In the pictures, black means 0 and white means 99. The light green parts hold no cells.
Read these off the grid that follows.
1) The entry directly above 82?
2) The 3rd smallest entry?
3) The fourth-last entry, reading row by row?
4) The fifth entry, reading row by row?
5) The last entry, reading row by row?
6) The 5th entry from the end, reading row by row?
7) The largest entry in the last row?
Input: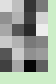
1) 47
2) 20
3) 25
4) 56
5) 37
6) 60
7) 65

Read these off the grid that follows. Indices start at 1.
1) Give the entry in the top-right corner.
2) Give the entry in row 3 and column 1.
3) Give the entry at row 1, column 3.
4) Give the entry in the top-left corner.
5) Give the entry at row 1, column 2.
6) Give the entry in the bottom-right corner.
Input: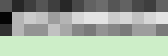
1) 38
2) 19
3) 24
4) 33
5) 15
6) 47

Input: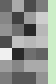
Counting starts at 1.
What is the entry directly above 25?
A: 66
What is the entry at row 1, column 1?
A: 38
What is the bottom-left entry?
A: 48
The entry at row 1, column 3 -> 29
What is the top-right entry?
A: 48
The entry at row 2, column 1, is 52
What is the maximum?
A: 93
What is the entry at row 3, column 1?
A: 57

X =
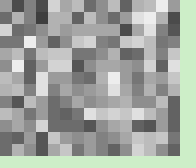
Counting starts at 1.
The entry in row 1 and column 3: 50
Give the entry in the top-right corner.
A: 60
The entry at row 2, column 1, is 42
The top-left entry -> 60
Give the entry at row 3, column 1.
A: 82
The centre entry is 42
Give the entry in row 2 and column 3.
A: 50
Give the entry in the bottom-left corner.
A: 42
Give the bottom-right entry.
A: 38
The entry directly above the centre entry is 55
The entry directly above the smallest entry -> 29
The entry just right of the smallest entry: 69
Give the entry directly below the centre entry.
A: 60
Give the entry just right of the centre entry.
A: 69
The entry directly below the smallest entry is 55

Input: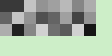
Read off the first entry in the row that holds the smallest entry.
67
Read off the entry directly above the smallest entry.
57
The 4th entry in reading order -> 57
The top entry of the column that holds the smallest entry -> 67
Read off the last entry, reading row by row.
8
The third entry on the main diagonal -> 52
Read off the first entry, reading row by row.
22

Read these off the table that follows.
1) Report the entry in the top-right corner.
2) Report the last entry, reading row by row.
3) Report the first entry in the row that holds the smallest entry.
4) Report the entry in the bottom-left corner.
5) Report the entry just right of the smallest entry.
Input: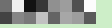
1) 98
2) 35
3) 43
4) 26
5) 21
